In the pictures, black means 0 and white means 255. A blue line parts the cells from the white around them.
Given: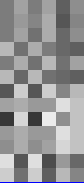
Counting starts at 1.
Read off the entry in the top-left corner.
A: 124
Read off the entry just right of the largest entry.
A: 142
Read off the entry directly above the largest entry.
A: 153
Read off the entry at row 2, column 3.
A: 133
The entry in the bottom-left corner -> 205
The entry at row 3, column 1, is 124
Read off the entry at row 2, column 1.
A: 124
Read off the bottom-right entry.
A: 133
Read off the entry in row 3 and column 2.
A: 162
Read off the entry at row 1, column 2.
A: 162
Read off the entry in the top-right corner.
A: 142
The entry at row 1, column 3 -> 124
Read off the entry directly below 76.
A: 95
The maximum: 235

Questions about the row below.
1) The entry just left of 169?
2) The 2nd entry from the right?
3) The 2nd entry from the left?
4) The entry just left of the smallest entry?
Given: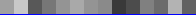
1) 148
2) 179
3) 200
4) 138

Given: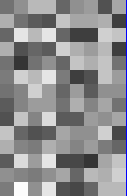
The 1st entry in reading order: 114
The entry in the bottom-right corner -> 185
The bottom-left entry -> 123
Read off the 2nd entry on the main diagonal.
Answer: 114
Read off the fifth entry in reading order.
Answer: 102
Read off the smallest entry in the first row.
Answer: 81
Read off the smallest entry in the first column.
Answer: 81
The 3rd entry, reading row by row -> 185
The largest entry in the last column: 208
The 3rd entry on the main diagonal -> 185
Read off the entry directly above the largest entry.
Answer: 132
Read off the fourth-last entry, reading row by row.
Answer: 71
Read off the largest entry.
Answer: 252
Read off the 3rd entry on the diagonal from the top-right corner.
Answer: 62
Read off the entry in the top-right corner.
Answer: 166
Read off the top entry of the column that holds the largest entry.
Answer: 144
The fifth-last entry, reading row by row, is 81
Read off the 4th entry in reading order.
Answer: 185
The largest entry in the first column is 196

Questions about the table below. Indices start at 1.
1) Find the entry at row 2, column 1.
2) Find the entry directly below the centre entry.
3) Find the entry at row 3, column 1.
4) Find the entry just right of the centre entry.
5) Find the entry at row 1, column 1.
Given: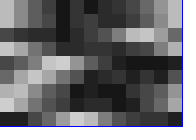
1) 187
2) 32
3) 71
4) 62
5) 187

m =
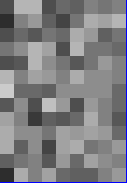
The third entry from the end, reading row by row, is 96
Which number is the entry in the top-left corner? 78
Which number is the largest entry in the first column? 203
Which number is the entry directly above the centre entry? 129
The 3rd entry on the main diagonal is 87
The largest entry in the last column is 181
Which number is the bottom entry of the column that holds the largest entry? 45
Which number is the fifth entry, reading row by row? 105
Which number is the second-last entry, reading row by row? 129
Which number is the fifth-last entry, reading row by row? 105
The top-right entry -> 129
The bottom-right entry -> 153
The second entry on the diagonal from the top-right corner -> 162
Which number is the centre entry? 141
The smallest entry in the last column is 87
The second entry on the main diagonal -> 129
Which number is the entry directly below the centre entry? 153
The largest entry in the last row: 172
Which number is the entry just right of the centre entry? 141
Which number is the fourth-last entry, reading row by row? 96
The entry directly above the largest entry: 181

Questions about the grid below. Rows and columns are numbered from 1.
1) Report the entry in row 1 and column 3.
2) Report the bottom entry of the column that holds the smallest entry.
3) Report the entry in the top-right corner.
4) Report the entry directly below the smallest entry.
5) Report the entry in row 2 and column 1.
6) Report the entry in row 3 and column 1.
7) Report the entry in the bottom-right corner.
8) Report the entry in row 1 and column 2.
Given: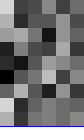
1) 75
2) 177
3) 108
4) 98
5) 177
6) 156
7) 136
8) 64

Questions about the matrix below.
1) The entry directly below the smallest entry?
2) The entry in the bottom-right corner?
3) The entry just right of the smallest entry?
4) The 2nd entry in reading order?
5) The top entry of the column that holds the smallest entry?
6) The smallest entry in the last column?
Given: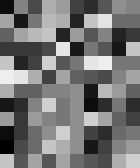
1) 197
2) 207
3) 74
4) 131
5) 12
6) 44

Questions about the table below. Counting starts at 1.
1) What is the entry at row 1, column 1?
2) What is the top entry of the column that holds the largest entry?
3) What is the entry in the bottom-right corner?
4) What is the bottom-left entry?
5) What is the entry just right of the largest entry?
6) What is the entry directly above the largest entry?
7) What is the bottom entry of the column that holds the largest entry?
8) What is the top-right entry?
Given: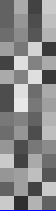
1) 98
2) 170
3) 98
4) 202
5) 120
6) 223
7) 47
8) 202

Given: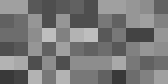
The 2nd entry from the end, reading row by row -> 129
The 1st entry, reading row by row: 160
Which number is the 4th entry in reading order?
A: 78
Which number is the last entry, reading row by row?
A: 160
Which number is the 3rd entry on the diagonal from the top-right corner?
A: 67
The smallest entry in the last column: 97
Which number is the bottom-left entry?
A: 57
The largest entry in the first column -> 179
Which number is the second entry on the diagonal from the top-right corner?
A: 160
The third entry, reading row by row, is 88
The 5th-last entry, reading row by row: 97
